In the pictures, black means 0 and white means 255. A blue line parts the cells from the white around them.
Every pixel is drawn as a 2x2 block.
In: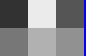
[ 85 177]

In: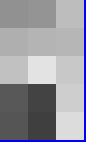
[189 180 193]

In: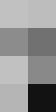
[189 140]

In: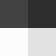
[ 46 252]

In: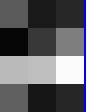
[ 39  56 186]

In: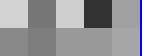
[160 153]

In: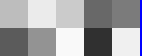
[123  48]
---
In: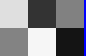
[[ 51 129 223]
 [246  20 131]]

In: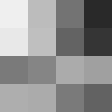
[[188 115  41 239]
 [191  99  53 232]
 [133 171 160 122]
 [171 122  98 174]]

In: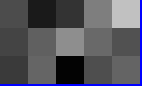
[[ 26  51 126 193  76]
 [ 96 142 105  81  68]
 [101   3  78 100  58]]

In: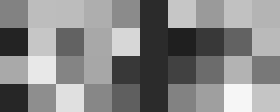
[[189 188 174 139  43 198 154 193 180 130]
 [198  98 168 215  43  31  56  98 186  35]
 [232 132 167  56  43  65 108 179 120 169]
 [142 224 135  95  43 130 159 246 197  38]]

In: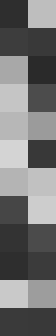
[[190  46]
 [ 57  61]
 [ 42 168]
 [ 76 197]
 [155 183]
 [ 56 212]
 [193 180]
 [205  70]
 [ 75  51]
 [ 59  46]
 [157 201]
 [ 57  58]]

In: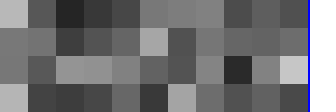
[[ 87  37  56  71 120 125 129  76  94  80 184]
 [115  62  83 101 166  81 118 102  99 109 120]
 [ 88 148 145 129  98  83 132  42 130 198 119]
 [ 67  61  71 103  57 164 109  81  97  73 181]]

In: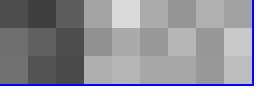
[[ 63  93 164 218 171 148 176 161  78]
 [ 97  77 145 170 152 182 151 201 111]
 [ 83  74 175 182 168 168 153 190 113]]

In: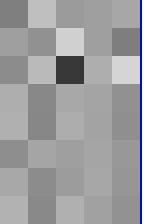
[[191 155 159 167 127]
 [145 208 159 126 159]
 [186  56 174 213 140]
 [136 168 164 145 174]
 [135 173 163 143 176]
 [165 159 165 152 142]
 [140 156 167 150 168]
 [137 176 161 146 178]]

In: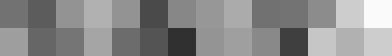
[[ 92 147 177 147  74 135 151 171 113 115 140 205 250 114]
 [102 117 165 108  84  48 148 159 137  63 198 177 205 158]]
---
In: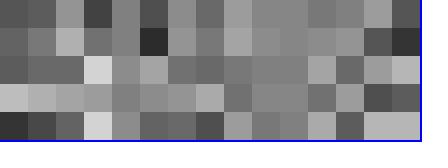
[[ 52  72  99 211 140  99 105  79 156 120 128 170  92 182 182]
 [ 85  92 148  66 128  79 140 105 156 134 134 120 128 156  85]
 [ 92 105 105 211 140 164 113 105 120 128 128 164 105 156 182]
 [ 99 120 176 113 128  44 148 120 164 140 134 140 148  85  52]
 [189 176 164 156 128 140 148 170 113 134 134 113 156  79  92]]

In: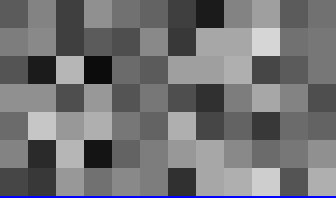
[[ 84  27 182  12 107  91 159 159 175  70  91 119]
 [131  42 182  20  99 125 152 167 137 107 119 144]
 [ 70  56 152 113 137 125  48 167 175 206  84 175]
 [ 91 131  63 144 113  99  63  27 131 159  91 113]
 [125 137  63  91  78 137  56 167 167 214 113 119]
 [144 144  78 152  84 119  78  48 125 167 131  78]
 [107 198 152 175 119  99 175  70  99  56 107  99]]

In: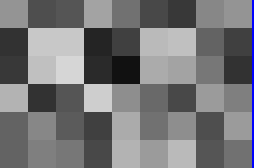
[[179  50  85 206 142 105  72 155 127]
 [148  78  85 163 113  72  56 135 148]
 [ 99 127 119  72 179 155 186  85 113]
 [ 99 135  91  64 171 113 142  78 155]
 [ 56 192 214  42  17 171 163 119  50]
 [ 50 200 200  36  64 186 192  99  64]]

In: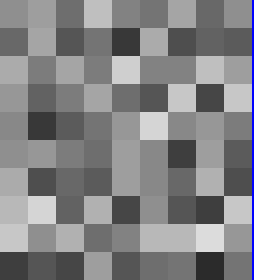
[[136  56  91 116 151 213 136 151 124]
 [171  78 104  91 158 136 104 177  78]
 [ 62  85  70 158  85 110 116  43 116]
 [151  98 124 165 110  85 199  70 199]
 [171 124 165 124 207 130 130 191 158]
 [199 143 177 110 130 184 184 220 151]
 [143 151 124 110 158 136  62 158  91]
 [143 158 110 191 130 116 165 104 143]
 [104 165  85 116  56 171  78  98  91]
 [184 213  98 177  70 143  85  62 199]]

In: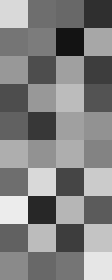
[[236  39 182  91]
 [ 97  55 160 146]
 [152  77 160  61]
 [138 104 117 230]
 [217 110 104  47]
 [117 124  19 167]
 [174 146 174 131]
 [ 77 152 188  83]
 [ 97 188  61 196]
 [110 217  69 203]]

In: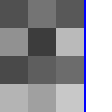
[[145  60 186]
 [ 73  94 108]
 [ 80 116  88]
 [180 160 200]]

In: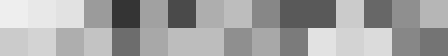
[[203 211 174 195 109 168 189 189 143 168 123 226 211 219 135 116]
 [238 232 226 155  52 161  74 174 189 135  89  89 203 103 143 182]]
